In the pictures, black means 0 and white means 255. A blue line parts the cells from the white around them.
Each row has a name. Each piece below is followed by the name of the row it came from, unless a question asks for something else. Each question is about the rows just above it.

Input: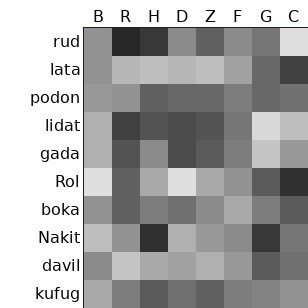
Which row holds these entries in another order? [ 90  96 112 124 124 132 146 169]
kufug
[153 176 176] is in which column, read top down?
B
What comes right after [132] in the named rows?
[146]

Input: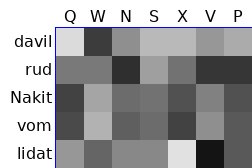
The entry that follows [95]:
[108]
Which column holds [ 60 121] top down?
W
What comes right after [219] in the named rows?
[60]
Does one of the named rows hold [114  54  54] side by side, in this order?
yes
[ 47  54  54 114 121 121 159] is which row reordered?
rud

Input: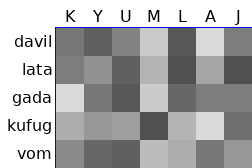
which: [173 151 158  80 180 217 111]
kufug
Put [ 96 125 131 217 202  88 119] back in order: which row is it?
davil
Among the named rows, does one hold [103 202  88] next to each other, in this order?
no
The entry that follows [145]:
[96]
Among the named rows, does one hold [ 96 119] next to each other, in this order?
no

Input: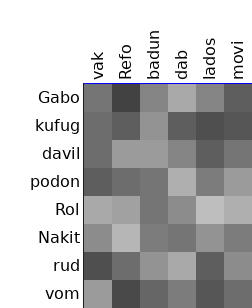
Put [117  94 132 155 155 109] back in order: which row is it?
davil
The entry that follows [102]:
[124]
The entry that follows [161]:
[117]
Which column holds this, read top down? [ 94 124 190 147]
lados
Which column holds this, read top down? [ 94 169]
vak
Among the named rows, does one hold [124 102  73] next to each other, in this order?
no
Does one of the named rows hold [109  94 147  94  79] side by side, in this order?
yes

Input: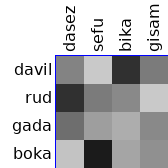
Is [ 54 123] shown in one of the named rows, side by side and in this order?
no
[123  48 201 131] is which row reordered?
davil
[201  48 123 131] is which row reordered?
davil

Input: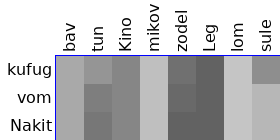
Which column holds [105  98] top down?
zodel
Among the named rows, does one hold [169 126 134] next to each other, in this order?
yes
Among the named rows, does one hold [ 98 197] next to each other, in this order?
yes
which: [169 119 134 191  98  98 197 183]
Nakit
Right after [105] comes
[98]
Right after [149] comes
[134]

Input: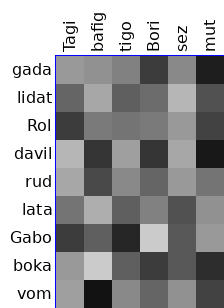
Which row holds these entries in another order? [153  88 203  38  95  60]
Gabo
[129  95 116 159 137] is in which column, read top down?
tigo
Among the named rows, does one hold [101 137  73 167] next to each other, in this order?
no
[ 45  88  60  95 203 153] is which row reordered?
boka
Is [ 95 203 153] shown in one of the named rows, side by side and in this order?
no
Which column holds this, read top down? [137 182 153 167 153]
sez

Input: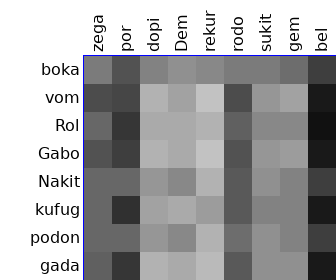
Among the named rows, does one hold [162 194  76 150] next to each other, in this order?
yes
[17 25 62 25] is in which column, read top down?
bel

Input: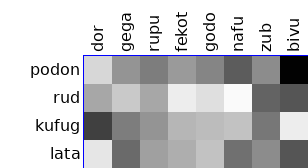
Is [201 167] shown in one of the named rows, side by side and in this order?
yes
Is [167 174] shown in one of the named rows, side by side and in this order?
no

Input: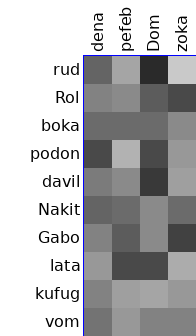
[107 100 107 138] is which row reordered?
Nakit
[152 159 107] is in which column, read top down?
zoka
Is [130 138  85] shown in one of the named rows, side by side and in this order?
no
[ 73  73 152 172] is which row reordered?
lata
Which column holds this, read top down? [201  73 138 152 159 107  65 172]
zoka
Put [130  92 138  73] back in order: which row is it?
Rol

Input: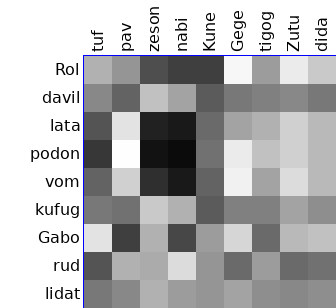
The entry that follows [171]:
[220]
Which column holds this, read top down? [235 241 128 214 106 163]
Gege

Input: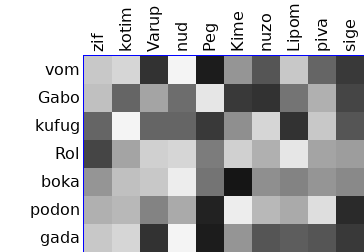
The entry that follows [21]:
[143]
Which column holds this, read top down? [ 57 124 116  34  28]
Peg
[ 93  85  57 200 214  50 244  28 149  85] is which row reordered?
gada
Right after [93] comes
[85]
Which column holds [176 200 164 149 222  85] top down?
piva

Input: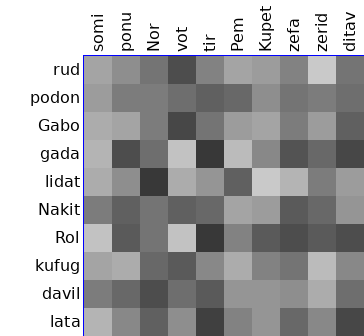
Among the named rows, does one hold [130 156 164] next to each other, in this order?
no
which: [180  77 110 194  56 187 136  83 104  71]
gada
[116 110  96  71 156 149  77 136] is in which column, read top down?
ditav
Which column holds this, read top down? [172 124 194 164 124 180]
somi
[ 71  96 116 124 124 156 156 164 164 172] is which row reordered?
Gabo

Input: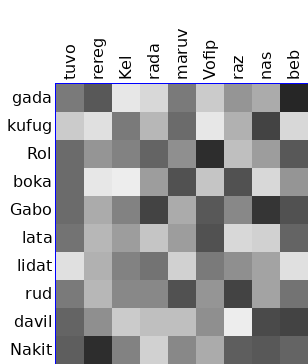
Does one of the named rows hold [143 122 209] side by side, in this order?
no
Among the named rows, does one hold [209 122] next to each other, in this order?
yes

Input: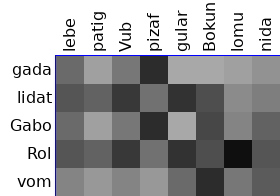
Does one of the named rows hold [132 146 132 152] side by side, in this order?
no
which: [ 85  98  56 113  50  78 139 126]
lidat
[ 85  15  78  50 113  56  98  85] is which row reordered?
Rol

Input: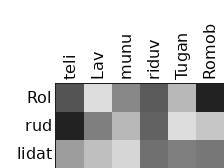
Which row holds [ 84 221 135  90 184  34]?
Rol
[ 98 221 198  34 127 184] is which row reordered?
rud
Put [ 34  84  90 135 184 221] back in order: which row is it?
Rol
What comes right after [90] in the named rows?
[184]
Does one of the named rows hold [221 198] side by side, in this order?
yes
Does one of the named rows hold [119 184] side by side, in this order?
no
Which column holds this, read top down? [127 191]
Lav

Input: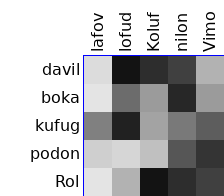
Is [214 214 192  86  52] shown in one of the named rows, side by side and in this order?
no
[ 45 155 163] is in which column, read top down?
Koluf
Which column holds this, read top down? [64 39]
nilon
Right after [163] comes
[121]
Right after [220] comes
[19]
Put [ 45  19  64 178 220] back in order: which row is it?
davil

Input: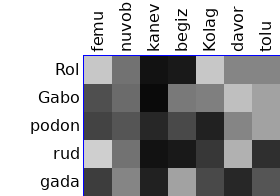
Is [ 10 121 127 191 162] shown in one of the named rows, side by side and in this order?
yes
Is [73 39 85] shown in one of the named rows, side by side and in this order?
yes
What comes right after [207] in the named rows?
[114]
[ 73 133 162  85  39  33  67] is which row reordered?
podon
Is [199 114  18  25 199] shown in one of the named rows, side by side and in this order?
yes

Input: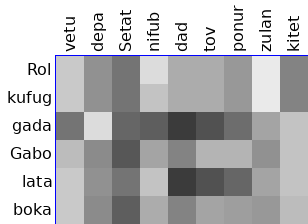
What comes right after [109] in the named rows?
[164]
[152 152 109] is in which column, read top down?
ponur
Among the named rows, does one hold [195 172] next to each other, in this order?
yes
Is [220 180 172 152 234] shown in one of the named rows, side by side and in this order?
no

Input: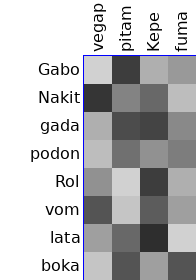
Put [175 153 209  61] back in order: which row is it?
Gabo
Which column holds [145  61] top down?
Kepe
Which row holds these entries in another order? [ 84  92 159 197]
vom

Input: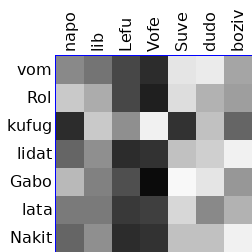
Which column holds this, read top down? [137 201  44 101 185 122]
napo
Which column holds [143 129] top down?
lib
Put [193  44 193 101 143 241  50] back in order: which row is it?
Nakit

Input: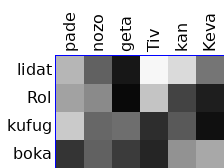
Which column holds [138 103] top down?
nozo
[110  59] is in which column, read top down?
geta

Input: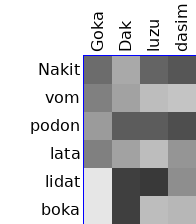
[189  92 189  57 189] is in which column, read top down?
luzu
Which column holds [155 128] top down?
Goka
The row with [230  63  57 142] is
lidat
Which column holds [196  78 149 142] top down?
dasim

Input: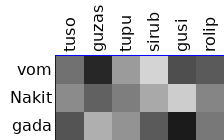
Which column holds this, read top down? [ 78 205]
gusi
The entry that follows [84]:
[175]
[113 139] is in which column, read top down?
tuso
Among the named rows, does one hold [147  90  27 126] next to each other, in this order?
no
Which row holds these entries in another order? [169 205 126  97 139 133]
Nakit
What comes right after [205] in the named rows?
[133]

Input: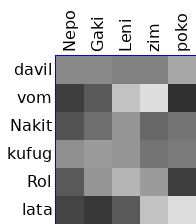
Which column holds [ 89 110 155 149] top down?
Gaki
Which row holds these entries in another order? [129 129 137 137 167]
davil
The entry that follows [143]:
[155]
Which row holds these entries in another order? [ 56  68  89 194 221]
lata
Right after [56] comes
[89]
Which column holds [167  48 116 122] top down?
poko
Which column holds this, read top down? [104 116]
zim

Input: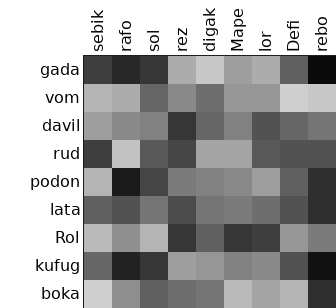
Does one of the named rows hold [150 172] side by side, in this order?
no
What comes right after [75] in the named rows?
[117]
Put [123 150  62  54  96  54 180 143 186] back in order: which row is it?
Rol
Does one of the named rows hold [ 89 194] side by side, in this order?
no

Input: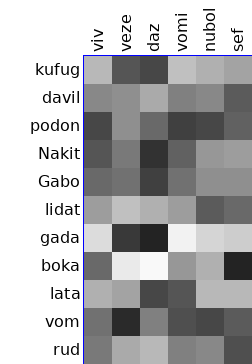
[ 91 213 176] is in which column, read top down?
nubol
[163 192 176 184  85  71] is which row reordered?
kufug
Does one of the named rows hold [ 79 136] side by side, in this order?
no

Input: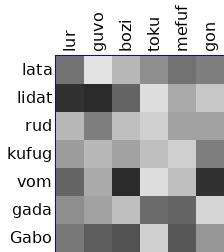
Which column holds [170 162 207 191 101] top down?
mefuf
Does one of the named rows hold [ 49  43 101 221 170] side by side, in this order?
yes
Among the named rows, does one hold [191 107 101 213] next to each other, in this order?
yes
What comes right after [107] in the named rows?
[101]
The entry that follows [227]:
[184]
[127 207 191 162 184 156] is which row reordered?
kufug
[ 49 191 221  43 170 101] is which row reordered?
vom

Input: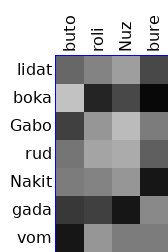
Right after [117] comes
[164]
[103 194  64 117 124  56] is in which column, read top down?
buto
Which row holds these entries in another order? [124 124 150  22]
vom

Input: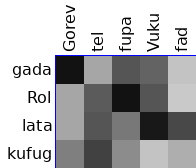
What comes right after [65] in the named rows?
[140]
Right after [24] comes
[72]
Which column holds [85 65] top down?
tel
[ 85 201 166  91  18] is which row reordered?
Rol
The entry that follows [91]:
[18]
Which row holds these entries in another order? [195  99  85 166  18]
gada

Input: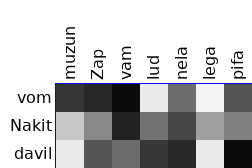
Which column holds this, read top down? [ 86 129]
pifa
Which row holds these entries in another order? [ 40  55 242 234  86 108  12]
vom
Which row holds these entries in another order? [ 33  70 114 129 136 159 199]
Nakit
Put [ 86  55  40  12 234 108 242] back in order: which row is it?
vom
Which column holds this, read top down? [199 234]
muzun
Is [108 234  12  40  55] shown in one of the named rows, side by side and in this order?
no

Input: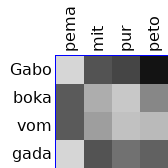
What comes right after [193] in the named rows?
[186]
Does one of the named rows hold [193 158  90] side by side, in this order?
no
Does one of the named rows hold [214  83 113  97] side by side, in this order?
yes

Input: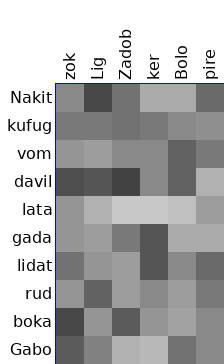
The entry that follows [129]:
[177]
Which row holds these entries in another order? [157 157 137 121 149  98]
rud
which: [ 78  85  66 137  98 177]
davil
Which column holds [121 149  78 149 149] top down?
zok
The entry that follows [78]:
[85]
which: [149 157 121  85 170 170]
gada

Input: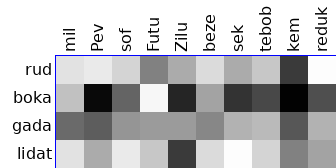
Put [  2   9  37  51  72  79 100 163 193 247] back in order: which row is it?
boka
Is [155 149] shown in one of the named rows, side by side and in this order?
no
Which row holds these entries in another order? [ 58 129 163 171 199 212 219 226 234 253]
lidat
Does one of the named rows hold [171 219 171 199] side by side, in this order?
yes

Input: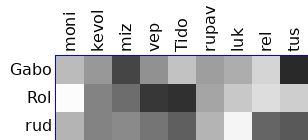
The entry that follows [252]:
[131]
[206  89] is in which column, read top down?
tus
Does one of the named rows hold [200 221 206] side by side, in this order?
yes
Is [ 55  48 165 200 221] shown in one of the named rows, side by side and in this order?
yes
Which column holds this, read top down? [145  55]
vep

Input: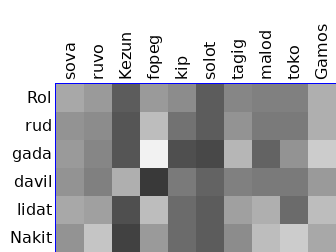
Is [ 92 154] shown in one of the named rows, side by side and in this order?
yes
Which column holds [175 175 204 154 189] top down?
Gamos
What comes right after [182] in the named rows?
[99]
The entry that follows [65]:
[154]

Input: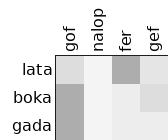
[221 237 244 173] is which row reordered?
boka
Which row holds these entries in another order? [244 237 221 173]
boka
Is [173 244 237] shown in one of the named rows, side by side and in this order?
yes
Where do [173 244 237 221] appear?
boka
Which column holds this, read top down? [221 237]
gef

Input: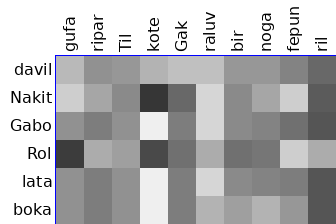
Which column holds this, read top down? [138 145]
Til
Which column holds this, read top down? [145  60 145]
gufa

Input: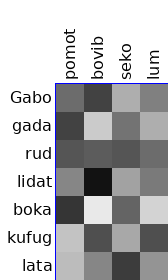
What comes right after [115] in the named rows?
[174]
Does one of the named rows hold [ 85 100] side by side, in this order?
no
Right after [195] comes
[79]
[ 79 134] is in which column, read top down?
bovib
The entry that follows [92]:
[85]
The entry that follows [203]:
[115]
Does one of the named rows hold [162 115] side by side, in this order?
no

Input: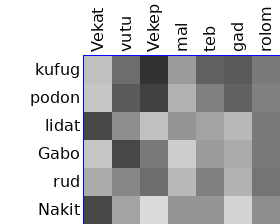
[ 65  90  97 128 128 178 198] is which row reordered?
podon
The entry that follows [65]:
[178]
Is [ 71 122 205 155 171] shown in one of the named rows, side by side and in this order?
yes
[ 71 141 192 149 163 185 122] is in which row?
lidat
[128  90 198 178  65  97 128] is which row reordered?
podon

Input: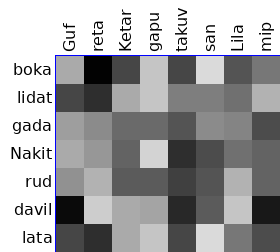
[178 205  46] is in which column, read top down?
reta
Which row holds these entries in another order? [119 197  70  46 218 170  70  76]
lata
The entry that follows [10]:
[205]

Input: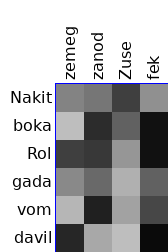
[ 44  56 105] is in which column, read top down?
zanod
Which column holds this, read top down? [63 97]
Zuse
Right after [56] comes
[150]
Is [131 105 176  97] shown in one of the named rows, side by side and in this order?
no

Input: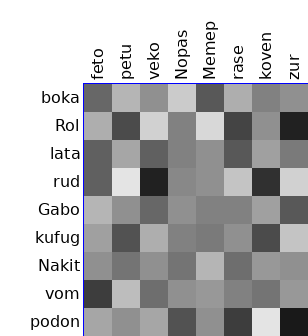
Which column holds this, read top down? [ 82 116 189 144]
petu
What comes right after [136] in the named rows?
[144]

